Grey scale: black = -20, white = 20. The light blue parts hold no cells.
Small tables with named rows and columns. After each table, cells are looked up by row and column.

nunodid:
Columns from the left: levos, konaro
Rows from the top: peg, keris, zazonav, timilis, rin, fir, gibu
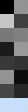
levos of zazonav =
-1
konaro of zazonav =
0
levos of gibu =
-9
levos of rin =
-11
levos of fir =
3
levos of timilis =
-16
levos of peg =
-20
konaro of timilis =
4
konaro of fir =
-18
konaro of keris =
-10
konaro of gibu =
-14
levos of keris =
11
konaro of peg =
3
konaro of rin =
-12

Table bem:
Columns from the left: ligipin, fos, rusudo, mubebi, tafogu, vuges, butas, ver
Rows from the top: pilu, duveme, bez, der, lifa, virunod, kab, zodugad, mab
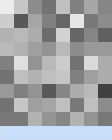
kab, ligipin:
4
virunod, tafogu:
11
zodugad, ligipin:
-2
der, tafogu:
9
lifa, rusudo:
3
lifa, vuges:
-2
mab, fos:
-1
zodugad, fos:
11
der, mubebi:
3
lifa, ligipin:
0
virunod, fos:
10
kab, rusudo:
3
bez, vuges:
-4
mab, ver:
-1
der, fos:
8
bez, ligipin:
8
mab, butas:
3
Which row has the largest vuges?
duveme

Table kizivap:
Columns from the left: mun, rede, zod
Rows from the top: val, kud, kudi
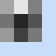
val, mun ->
6
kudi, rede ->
-10
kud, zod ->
-7
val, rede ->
16
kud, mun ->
-2
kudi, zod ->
-1
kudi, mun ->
4
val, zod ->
0
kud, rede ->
-14

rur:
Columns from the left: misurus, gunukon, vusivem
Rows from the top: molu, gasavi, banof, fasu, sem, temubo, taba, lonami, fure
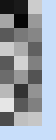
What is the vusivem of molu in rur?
12
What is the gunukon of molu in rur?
-16
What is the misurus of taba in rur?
9
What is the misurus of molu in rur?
-17
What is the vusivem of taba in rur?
3
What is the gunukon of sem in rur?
13
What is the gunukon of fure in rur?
10
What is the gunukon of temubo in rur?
4
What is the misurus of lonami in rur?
16
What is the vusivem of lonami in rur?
0
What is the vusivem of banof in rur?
1
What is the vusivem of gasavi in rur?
4
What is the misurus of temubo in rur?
-3
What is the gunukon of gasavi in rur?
-19
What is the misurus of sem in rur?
-6
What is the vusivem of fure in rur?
11
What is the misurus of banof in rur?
-6
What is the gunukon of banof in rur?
-1
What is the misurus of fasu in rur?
12

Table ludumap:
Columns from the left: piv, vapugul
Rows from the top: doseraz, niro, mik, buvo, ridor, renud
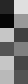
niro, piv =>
-19
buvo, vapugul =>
0
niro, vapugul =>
4
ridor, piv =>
11
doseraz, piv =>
-14
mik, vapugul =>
-10
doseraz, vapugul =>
15
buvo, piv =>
-7
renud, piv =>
9
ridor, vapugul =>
-9
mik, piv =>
11
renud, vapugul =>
-7

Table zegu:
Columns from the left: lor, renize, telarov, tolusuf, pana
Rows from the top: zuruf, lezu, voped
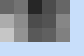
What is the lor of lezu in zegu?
7
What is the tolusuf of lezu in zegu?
-7
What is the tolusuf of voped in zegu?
-5
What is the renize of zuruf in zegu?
-2
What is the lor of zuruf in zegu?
-4
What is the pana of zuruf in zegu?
-4
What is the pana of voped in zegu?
0
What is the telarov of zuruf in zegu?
-14
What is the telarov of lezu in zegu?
-8
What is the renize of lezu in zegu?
2
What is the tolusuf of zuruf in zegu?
-8
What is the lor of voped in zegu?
11
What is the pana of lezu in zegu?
1
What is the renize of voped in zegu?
3
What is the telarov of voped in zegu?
-6
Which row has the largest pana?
lezu

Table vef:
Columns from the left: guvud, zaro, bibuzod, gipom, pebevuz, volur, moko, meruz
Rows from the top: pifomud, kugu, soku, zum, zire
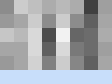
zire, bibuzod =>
13
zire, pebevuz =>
12
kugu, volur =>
2
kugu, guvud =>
4
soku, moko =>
-3
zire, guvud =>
4
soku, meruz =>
7
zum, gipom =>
-5
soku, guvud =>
11
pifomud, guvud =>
2
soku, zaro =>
9
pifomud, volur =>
7
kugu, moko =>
-5
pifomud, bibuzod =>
10
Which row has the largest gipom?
pifomud

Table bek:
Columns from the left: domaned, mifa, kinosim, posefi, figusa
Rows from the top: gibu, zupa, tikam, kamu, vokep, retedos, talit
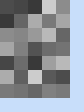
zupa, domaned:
-11
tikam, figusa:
-4
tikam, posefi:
9
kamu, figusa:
-2
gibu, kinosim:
-11
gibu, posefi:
12
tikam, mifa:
1
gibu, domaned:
-8

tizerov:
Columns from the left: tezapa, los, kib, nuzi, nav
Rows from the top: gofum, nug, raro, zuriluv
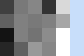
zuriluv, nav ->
20
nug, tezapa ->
-5
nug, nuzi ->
0
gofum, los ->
-1
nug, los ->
0
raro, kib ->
-2
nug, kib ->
-1
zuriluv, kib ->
4
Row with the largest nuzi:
raro

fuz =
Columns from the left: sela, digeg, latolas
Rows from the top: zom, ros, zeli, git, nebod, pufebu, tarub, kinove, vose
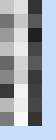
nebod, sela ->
-4
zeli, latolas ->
-15
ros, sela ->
-2
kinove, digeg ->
17
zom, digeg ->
15
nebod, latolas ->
-6
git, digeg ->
17
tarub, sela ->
-11
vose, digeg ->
19
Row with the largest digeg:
vose

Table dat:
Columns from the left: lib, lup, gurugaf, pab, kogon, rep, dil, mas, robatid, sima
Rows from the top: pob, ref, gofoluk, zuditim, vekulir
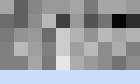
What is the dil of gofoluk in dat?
3
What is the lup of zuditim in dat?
9
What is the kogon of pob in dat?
4
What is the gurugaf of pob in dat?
1
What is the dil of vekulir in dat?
4
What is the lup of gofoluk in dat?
3
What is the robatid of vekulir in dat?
-2
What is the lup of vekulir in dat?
0
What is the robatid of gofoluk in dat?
6

